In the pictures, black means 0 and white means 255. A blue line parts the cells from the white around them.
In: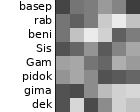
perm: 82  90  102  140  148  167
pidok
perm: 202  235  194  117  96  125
rab
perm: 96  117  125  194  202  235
rab
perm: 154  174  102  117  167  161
Gam
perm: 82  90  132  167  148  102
Sis
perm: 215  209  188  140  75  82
gima

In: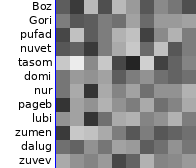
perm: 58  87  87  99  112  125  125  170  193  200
zumen
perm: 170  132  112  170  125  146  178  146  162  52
pageb
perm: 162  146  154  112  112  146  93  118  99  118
dalug
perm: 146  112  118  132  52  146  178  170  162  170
nur
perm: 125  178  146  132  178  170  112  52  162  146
lubi
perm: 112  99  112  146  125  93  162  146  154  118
domi
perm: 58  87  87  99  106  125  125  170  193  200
nuvet

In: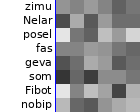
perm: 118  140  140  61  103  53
som
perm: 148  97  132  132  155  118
zimu
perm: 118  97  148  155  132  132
zimu
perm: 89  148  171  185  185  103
nobip
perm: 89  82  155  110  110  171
geva

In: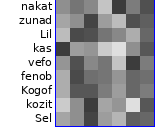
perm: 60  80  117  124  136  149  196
vefo
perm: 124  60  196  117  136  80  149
vefo
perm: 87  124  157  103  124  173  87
Kogof
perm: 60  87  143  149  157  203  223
kas
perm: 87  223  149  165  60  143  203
kozit
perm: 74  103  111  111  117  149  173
fenob

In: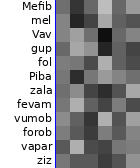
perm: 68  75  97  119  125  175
fevam
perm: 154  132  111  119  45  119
Piba

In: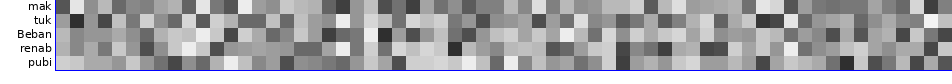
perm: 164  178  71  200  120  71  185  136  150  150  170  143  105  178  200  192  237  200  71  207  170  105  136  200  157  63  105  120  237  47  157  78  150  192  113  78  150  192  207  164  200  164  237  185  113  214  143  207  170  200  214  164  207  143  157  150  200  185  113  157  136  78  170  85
Beban
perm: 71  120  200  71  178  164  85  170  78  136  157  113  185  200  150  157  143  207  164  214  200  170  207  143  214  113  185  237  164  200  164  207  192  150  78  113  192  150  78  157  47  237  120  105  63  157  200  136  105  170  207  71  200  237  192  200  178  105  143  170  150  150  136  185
Beban

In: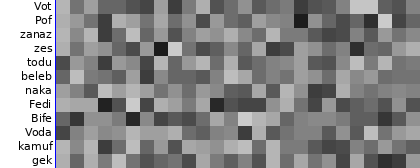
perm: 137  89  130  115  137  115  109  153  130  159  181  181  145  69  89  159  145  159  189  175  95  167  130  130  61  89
naka
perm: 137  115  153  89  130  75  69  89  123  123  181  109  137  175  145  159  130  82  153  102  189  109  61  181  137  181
zanaz
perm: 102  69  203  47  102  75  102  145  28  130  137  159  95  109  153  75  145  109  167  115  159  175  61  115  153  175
Pof
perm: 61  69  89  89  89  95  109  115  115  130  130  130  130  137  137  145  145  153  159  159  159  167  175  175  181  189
Voda

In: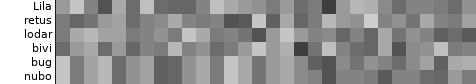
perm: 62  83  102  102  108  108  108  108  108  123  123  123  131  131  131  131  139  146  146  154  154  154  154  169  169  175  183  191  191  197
Lila
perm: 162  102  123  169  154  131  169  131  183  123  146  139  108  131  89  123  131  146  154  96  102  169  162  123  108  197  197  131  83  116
nubo
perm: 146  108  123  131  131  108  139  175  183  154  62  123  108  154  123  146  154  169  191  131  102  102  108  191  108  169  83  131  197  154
Lila
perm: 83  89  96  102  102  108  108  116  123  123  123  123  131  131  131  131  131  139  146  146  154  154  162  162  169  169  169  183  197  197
nubo
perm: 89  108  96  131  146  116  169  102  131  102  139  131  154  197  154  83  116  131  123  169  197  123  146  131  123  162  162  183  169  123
lodar

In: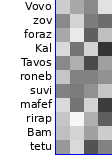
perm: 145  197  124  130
suvi
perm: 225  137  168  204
Vovo
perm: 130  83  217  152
tetu
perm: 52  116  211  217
Kal
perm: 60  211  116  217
mafef

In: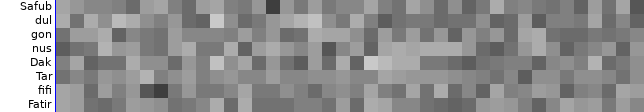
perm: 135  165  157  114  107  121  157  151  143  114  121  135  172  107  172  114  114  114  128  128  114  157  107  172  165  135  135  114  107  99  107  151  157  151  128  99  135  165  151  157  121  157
Fatir
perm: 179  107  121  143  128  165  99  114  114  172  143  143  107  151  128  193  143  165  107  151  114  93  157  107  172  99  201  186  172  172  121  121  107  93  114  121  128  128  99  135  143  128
Dak
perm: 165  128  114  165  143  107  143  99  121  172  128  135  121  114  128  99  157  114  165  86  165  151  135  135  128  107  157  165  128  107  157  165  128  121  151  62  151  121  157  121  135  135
Safub

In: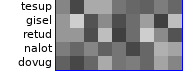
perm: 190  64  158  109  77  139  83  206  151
gisel
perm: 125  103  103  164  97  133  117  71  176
nalot
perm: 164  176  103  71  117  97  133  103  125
nalot
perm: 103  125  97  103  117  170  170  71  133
tesup
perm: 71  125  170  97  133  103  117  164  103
dovug
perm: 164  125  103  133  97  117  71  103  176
nalot

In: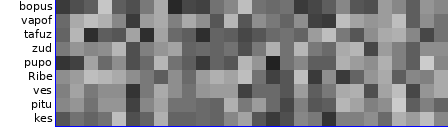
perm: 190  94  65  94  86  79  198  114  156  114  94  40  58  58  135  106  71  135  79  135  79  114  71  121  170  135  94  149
bopus
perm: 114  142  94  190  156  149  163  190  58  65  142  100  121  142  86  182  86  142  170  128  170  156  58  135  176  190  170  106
vapof

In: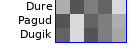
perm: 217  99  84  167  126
Dugik
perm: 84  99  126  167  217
Dugik
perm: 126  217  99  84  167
Dugik

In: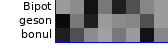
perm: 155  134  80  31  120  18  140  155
Bipot
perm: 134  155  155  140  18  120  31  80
Bipot
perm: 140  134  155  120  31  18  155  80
Bipot
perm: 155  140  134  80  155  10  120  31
geson
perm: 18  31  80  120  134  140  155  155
Bipot

